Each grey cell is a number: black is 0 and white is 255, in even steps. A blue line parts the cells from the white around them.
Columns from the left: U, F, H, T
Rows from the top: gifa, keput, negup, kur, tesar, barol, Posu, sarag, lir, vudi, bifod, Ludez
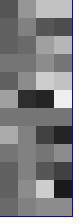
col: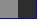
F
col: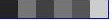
H
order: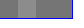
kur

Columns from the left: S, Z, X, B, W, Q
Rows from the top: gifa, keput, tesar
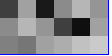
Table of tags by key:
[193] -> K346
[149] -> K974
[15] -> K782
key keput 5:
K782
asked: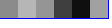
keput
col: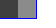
S
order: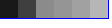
gifa
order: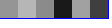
gifa

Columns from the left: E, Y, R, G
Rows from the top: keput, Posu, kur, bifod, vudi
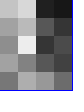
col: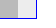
Y
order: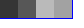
Posu
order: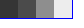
kur
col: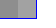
E

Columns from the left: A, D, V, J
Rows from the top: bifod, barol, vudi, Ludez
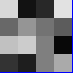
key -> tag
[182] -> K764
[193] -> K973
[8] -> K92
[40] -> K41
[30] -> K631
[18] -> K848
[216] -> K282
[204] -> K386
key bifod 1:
K282
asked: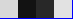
bifod
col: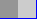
D
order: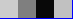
vudi
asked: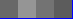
barol
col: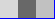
A

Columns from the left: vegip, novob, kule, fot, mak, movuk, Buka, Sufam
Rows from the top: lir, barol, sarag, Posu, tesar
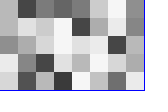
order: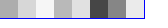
Posu
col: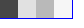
mak
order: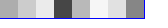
barol

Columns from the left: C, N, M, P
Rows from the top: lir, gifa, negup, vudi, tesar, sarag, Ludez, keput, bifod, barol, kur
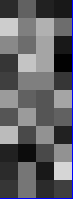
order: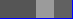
Ludez
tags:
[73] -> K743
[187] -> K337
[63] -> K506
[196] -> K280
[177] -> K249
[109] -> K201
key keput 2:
K743

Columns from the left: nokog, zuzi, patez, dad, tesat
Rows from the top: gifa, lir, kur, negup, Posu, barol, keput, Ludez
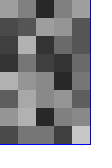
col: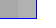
zuzi
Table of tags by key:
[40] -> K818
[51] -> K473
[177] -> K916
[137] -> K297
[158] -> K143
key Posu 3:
K297
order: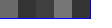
negup
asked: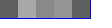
barol
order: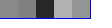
keput

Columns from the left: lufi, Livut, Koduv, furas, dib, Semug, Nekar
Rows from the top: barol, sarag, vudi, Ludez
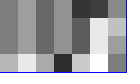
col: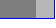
lufi
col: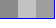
Nekar

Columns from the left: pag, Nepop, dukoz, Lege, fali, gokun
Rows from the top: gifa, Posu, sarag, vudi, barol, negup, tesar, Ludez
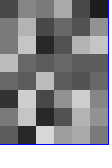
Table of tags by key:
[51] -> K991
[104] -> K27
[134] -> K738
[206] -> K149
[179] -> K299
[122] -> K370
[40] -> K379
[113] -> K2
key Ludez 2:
K379
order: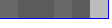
vudi
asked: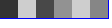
negup
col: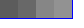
gokun

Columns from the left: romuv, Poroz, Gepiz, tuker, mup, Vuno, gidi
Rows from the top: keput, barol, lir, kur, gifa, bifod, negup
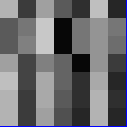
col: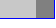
Gepiz
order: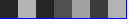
negup
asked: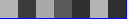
bifod
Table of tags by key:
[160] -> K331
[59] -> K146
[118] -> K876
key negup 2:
K146
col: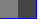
Poroz

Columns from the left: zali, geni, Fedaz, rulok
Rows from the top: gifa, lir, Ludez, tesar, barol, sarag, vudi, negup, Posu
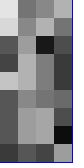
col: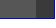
zali
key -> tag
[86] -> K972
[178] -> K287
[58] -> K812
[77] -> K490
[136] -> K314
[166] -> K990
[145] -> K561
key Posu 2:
K972
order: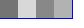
lir
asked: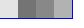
gifa

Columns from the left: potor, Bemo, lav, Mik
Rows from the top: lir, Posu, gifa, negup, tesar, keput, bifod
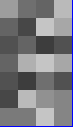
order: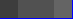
gifa
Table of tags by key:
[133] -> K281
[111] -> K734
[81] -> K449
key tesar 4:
K449
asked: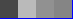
keput
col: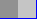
lav

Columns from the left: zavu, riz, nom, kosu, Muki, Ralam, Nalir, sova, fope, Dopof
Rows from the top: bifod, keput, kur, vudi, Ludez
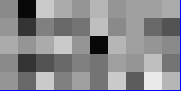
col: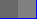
kosu
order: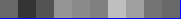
keput
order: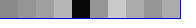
kur
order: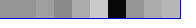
kur
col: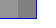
Muki
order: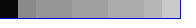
bifod
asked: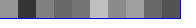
keput

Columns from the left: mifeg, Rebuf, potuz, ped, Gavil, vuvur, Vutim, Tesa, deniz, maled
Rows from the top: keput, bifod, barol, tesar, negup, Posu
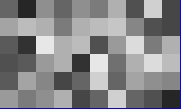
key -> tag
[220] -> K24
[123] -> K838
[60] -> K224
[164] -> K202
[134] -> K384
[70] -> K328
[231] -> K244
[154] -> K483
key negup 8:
K202
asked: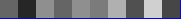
keput
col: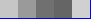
Vutim
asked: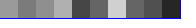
Posu
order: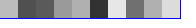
tesar
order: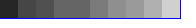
Posu
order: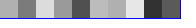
barol

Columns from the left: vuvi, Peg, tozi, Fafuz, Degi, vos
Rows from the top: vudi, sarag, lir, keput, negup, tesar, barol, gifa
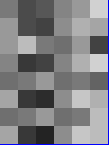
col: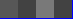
tozi
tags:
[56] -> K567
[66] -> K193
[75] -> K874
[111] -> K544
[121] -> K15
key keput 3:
K193
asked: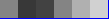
keput
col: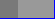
vuvi
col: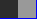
tozi

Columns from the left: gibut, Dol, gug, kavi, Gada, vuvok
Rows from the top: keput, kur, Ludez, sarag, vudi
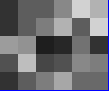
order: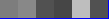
sarag
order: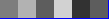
kur
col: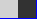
vuvok

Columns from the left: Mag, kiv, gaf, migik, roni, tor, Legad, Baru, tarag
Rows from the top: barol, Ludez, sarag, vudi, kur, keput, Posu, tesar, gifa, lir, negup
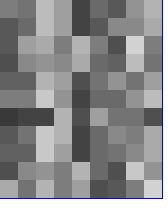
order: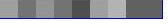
kur
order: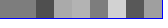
sarag
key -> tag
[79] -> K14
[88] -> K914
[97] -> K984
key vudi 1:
K14

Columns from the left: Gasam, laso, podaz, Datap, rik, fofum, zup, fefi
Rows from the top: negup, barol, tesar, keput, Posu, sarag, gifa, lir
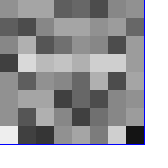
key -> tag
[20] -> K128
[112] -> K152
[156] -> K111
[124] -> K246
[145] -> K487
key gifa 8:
K111
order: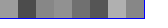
tesar
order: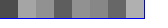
Posu
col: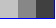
Datap
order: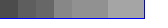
negup
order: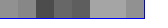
negup
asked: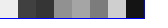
lir

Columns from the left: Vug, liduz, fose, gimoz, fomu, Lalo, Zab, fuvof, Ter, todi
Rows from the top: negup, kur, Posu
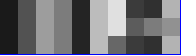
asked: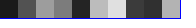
negup
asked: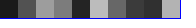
Posu
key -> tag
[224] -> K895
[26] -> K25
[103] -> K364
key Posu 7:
K364

